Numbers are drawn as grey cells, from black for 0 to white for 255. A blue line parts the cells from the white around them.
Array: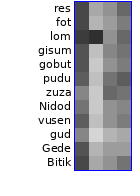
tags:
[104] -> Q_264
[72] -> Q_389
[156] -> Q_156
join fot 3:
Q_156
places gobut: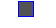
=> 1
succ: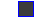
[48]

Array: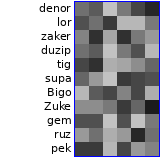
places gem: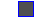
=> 1 2 4
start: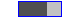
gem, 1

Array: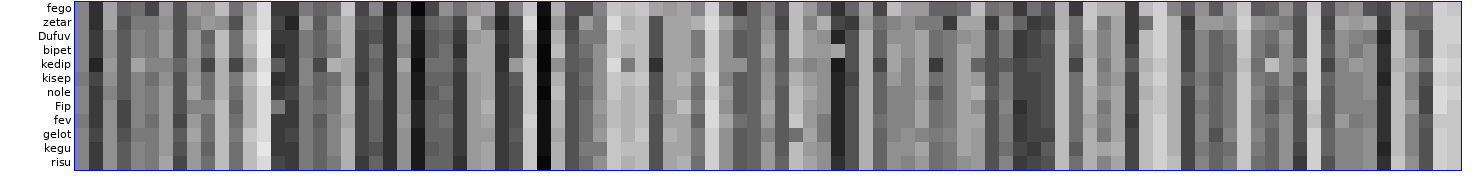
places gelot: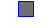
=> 10 37 52 72
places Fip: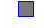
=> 6 15 17 19 45 63 74 81 83 85
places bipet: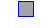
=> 29 30 43 44 50 55 59 61 64 75

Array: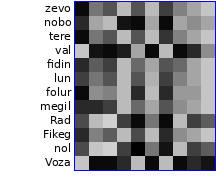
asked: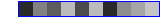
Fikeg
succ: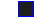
[165]
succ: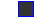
[129]
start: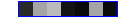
nobo, 1
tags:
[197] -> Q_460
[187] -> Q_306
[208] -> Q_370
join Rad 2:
Q_306
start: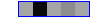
nobo, 6
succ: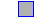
[63]

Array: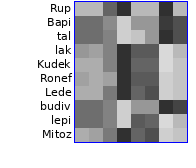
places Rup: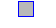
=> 1 2 5 6 8
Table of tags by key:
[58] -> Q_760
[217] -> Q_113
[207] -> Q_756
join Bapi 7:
Q_760
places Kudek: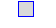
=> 7

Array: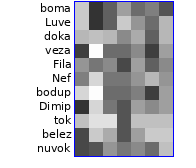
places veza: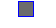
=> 3 4
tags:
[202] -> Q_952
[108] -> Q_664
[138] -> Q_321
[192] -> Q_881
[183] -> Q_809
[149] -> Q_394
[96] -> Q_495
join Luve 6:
Q_664
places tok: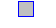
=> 1 5 6 7
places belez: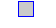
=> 2 6 7

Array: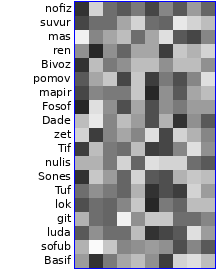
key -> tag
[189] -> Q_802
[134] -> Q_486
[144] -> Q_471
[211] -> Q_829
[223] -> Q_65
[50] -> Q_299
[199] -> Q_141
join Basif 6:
Q_471
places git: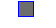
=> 2 8 9
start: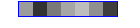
Basif, 1
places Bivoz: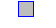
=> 2 5 6 8 9

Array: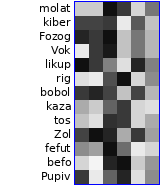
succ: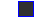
[57]
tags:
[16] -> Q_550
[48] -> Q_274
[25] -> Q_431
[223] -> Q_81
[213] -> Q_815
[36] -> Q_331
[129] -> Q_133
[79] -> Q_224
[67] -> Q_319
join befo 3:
Q_331
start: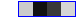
molat, 2
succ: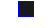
[194]
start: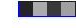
Zol, 3
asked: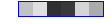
tos

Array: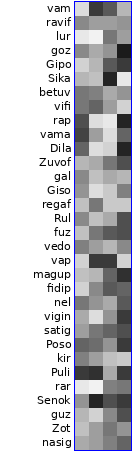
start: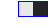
rap, 3
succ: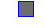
[148]
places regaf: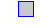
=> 3 4
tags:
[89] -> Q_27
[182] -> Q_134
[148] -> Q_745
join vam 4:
Q_134
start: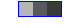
Gipo, 2
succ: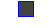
[158]
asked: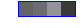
Poso

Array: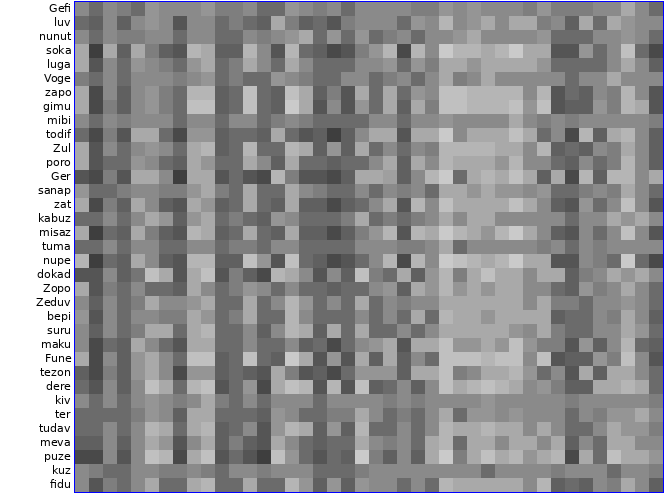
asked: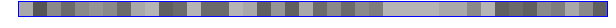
Zul
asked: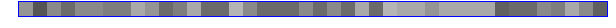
bepi
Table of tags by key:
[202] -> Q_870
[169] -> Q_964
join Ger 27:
Q_870
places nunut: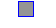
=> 16 19 21 28 34 40
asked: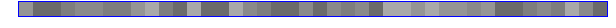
sanap
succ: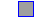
[96]
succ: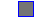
[192]

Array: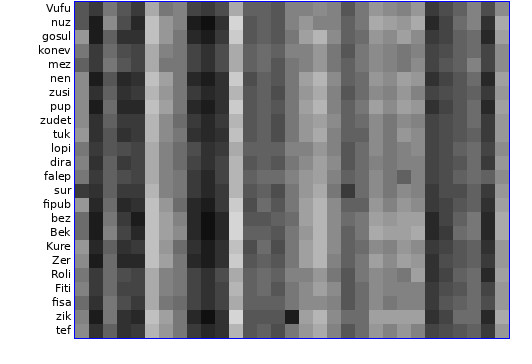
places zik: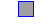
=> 7 17 22 23 24 25
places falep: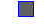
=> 3 13 20 24 28 30
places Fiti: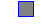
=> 1 7 23 24 25
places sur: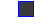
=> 1 4 5 9 11 20 26 30
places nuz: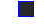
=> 5 26

